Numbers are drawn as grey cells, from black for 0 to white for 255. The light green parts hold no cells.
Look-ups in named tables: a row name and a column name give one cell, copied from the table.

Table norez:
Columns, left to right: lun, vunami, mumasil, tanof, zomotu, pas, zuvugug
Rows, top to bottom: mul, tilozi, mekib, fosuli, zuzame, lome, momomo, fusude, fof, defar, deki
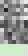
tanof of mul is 194
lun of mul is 188
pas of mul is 211
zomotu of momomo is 97
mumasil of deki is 102
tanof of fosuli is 104

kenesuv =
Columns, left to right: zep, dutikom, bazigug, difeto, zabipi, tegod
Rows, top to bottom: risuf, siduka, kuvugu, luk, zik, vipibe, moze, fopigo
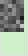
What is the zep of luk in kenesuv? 127
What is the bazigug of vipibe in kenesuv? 78
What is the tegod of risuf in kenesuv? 127
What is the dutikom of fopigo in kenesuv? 60
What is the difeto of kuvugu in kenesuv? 142
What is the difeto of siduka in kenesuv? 121
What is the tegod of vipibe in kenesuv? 77
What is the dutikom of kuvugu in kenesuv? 112
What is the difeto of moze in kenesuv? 125
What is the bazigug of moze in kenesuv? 109
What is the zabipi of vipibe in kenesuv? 150
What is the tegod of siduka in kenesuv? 104
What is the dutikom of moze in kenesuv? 122
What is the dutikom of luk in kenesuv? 105
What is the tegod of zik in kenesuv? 28
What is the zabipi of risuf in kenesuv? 107
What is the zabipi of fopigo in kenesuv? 63
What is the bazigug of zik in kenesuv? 87
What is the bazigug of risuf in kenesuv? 110

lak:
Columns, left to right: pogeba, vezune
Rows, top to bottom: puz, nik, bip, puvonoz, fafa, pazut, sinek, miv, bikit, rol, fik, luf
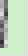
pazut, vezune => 164
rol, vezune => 188
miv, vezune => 165
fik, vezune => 221
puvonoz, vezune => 62
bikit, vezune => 186
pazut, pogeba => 120
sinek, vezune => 198
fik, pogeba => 51
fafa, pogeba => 169
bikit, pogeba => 94
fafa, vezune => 115
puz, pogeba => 176
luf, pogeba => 89
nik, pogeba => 168
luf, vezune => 193
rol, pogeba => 91
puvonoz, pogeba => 215
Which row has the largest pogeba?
puvonoz

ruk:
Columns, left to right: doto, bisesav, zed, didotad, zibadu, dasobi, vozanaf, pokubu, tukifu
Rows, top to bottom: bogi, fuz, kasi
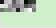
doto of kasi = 113
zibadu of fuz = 134
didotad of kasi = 176
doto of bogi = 22
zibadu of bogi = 153
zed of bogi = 202
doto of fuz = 231
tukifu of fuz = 151
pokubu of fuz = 109
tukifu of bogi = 61
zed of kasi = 137
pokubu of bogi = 50
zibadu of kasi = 34
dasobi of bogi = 187
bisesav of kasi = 142
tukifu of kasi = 127
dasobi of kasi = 173
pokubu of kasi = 248
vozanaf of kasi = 212
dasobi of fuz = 160
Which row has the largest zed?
bogi

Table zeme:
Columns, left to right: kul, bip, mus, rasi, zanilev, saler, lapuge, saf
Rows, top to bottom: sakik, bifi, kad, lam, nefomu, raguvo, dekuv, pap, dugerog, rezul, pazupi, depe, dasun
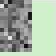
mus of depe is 172
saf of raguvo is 180
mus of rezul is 226
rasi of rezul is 113
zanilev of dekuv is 156
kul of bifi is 223
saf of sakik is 161
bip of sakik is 155
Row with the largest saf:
pazupi

